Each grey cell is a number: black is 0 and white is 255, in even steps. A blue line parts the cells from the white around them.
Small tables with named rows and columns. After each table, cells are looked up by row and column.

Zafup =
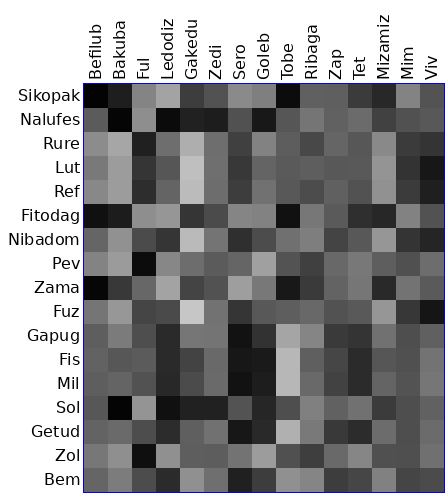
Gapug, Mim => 78
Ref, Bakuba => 156
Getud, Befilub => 99
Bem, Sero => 32
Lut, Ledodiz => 86
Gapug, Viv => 96
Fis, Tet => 43
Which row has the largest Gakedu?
Fuz

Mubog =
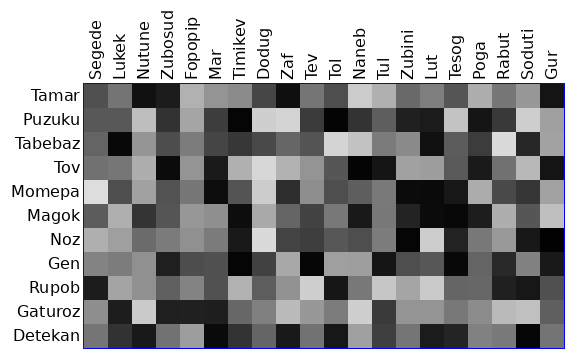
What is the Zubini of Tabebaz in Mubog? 138
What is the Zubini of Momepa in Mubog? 11
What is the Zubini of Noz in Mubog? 5
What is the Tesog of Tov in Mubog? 89
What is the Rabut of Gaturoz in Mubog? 186
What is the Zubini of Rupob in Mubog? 165
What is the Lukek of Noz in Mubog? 159
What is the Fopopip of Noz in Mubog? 144
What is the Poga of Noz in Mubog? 120
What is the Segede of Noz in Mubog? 175
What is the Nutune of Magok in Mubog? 52
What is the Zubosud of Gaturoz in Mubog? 31
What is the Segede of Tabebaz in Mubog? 100
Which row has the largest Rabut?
Tabebaz

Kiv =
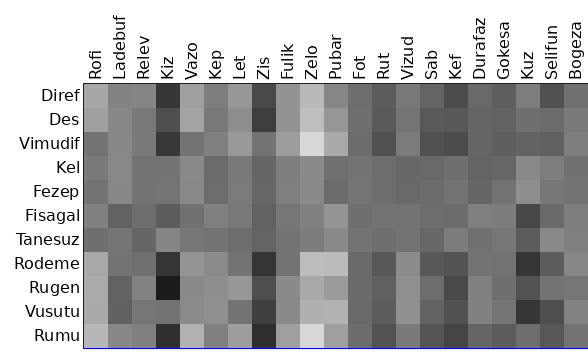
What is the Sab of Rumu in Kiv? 85
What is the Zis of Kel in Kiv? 102
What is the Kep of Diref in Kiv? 125
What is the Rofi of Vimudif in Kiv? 115
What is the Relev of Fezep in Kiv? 115
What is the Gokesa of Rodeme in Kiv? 114
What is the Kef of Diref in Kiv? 76
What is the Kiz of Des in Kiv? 79

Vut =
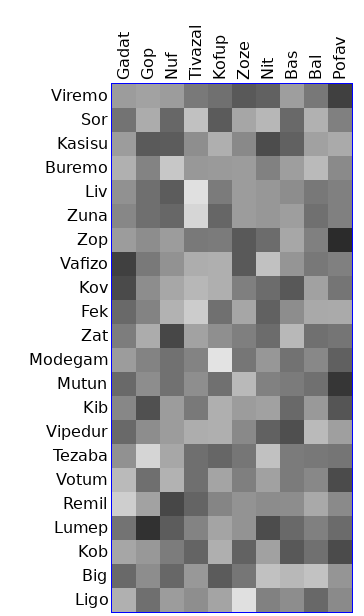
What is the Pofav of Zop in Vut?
43
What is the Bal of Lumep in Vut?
128
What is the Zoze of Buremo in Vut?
156
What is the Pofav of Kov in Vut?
117
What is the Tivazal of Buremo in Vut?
152
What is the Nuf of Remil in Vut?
71
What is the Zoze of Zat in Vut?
127
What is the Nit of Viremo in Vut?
97
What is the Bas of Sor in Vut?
105
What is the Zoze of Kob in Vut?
98
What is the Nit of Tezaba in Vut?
193
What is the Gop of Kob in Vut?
152
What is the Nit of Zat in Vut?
108
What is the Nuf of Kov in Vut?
167
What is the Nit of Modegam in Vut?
151

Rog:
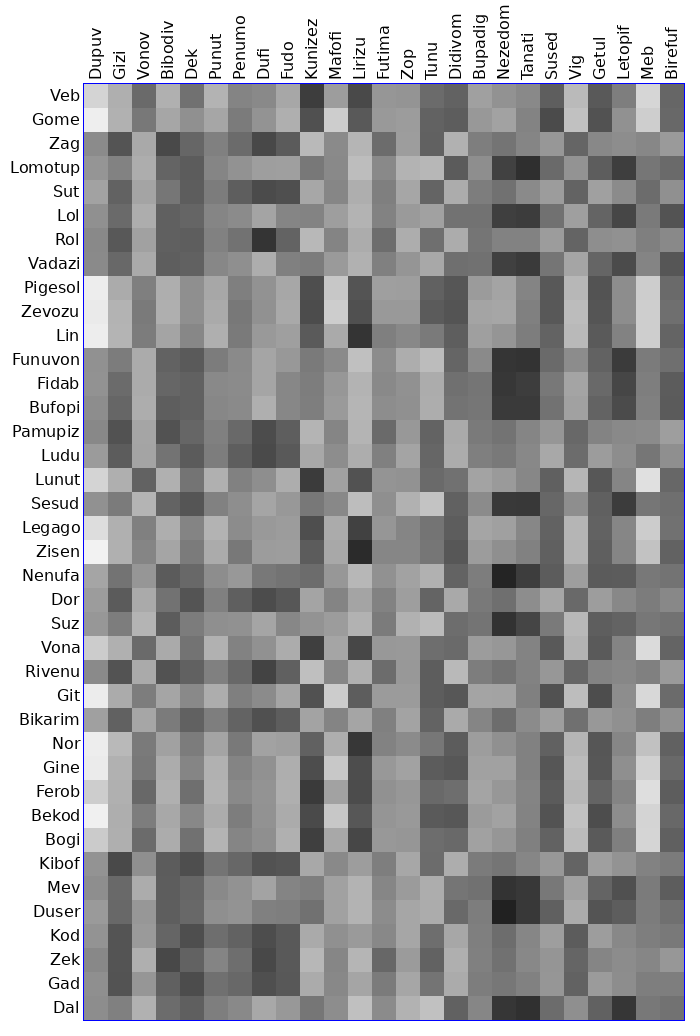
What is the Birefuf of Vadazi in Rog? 86
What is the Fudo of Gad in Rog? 88
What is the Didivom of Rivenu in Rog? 185
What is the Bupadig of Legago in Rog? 165
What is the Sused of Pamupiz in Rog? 150
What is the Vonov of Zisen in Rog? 133
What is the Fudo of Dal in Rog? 152
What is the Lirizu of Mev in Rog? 179
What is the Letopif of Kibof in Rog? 147
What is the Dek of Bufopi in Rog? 97
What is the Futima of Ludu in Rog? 128
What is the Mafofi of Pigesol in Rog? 199
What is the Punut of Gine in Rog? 177
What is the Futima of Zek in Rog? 103
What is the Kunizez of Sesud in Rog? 120
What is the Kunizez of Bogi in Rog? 63

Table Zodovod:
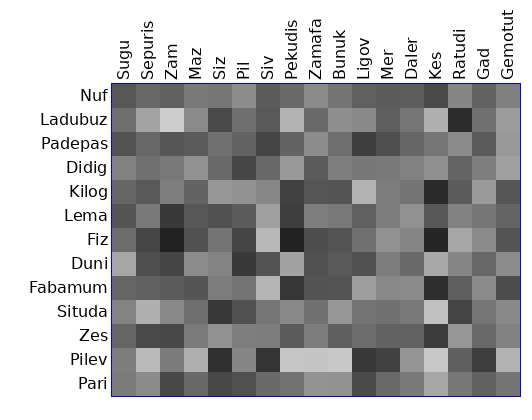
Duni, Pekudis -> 162
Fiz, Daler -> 133
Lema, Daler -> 145
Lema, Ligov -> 96
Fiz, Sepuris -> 70
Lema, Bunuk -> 121
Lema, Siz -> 80
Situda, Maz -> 110
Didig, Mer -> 121
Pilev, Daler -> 149
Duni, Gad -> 103

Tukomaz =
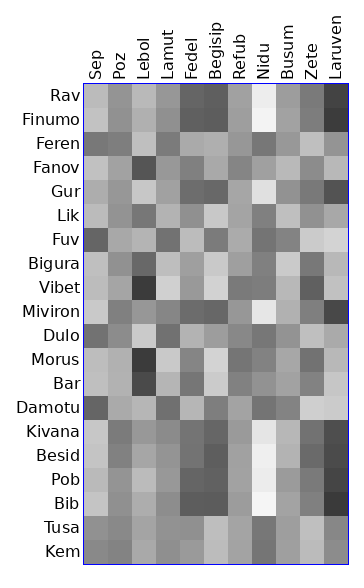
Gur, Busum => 146
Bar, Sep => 191
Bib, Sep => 196
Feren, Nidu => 119
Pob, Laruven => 69
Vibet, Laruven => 193
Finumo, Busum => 162

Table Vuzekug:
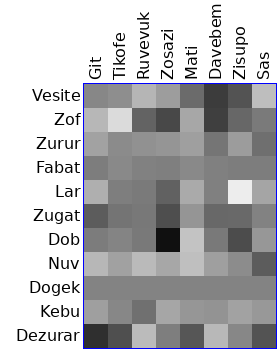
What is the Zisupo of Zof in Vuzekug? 103
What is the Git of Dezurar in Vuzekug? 47
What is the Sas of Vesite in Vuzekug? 190
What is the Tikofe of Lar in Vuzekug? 126
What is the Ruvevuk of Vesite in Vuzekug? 181
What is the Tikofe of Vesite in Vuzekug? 142
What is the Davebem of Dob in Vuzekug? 121
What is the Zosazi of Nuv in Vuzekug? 167
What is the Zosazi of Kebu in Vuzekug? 166
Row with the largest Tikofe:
Zof

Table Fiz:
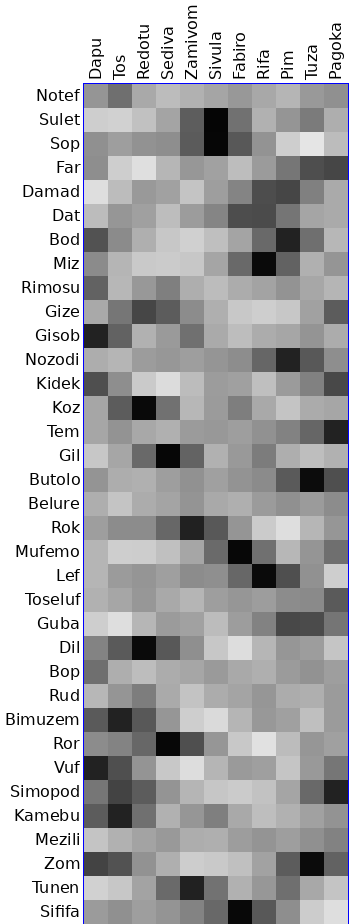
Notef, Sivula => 165
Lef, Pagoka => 206
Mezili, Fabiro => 157
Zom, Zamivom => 205
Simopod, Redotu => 92
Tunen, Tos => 199
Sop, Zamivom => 91
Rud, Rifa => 150
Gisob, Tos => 98
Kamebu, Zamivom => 150
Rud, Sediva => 170
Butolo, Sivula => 160
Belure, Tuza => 155
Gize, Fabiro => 200
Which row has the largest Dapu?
Damad

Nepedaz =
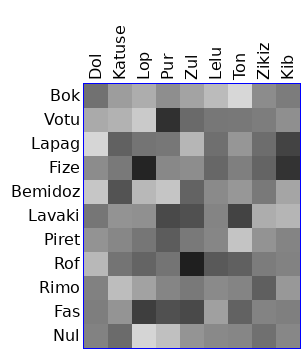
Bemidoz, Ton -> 151
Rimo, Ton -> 132
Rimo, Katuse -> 189
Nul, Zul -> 148
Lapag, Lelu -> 111
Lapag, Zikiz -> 109
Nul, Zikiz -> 112
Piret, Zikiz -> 147
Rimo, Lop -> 162
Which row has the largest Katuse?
Rimo

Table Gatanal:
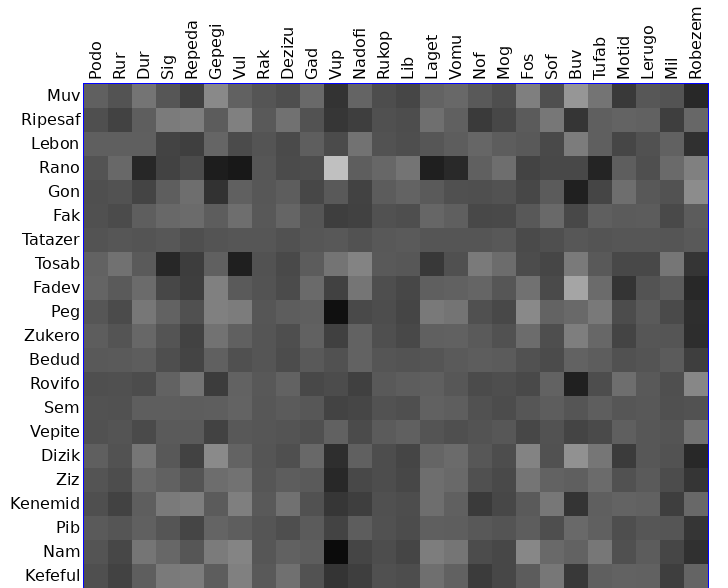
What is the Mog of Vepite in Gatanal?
87
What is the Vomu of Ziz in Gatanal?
105
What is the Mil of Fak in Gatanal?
73
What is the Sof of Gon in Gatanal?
91
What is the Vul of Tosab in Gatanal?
31
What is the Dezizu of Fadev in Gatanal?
75
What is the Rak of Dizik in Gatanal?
85
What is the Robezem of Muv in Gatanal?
40
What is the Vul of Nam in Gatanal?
132

